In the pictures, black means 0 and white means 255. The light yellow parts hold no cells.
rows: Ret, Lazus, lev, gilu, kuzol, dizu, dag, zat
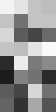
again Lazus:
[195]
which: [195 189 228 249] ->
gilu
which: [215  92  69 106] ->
lev
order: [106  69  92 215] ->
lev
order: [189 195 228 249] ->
gilu

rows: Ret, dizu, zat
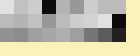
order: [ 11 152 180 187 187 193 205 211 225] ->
dizu
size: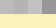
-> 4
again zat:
[159]
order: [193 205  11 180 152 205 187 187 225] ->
Ret
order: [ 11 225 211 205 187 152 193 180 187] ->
dizu
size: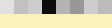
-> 8

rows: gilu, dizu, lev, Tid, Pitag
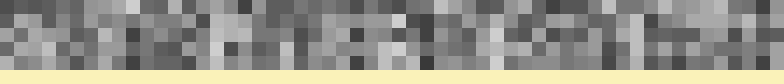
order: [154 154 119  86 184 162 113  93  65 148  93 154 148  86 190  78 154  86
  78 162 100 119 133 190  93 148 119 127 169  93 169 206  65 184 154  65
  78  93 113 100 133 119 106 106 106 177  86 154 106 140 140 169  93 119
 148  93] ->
lev
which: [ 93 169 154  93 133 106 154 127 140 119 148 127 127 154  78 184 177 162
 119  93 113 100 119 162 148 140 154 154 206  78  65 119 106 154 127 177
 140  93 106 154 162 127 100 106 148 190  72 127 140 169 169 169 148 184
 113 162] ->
dizu
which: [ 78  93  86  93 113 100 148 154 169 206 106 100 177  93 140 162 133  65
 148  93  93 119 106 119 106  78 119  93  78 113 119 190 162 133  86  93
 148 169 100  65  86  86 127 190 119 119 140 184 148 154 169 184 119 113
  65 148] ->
gilu
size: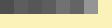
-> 7

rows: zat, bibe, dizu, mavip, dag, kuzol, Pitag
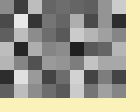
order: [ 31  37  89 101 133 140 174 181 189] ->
mavip
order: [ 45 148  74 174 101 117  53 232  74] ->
bibe

